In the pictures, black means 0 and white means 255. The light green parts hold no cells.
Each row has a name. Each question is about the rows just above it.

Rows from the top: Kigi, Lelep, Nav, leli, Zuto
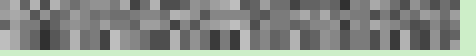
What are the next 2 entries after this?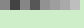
[158  78]
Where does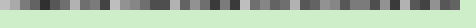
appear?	leli
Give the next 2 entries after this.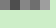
[146 111]

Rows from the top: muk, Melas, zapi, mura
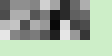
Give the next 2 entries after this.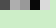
[64 76]
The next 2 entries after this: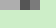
[20 42]
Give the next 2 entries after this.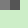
[ 31 230]

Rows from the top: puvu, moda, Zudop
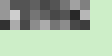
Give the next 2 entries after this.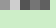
[72 84]
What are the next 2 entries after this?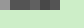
[117 161]
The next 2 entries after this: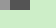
[96 72]
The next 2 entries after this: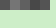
[ 40 183]

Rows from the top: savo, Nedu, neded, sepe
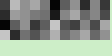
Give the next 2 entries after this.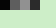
[134  55]
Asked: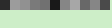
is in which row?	Nedu
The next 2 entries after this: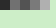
[104 134]
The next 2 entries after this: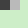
[145 167]
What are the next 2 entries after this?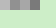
[ 5 94]
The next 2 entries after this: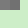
[ 25 134]
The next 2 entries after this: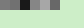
[134  74]

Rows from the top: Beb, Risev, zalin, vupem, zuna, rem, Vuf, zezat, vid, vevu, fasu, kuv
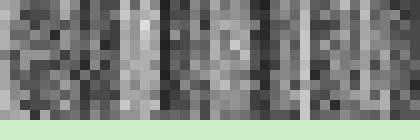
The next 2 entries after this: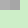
[147 123]
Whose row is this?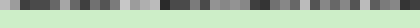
Risev
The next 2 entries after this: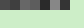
[103 156]
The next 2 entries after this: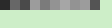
[42 63]

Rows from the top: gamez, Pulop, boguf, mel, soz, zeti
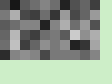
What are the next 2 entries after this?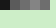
[34 81]
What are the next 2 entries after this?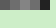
[ 81 101]

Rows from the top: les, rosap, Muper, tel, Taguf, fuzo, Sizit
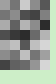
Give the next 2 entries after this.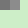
[78 67]
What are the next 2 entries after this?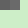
[149 214]
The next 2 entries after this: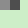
[ 67 128]

